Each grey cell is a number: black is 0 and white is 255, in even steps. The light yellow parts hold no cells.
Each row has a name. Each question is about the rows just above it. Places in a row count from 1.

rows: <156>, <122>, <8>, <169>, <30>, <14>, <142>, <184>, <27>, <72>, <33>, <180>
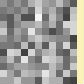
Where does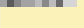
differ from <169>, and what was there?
8, [175]
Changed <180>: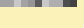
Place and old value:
4, [149]
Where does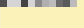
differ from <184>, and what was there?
3, [200]
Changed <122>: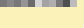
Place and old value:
7, [149]
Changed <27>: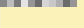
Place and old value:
5, [136]
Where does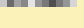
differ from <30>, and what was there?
9, [107]

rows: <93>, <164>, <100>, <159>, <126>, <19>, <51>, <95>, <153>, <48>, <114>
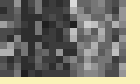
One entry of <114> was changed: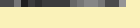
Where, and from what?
11, [91]
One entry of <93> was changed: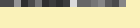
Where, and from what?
18, [118]

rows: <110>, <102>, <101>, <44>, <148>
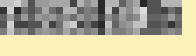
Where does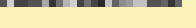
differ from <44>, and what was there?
8, [68]
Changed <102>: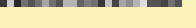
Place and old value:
15, [41]
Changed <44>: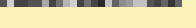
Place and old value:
23, [83]

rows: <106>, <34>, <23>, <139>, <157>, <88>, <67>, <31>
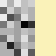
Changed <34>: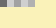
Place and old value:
4, [193]
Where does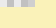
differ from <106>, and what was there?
2, [177]
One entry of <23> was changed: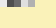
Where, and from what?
3, [119]
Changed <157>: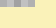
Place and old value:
2, [177]
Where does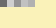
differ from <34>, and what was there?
3, [162]
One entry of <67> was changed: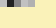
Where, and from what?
1, [177]

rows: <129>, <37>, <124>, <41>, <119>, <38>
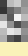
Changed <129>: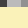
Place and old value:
3, [203]
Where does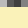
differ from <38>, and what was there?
1, [174]
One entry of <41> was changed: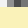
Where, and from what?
1, [229]
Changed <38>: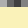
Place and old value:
2, [89]
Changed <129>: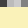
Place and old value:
4, [145]

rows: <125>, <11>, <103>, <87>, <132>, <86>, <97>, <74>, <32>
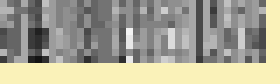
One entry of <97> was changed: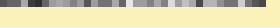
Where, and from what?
7, [86]
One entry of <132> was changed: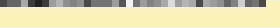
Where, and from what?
23, [156]
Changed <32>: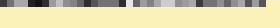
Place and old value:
25, [192]
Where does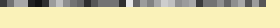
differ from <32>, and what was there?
11, [130]
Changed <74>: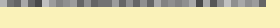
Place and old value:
23, [156]
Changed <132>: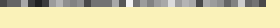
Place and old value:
17, [156]

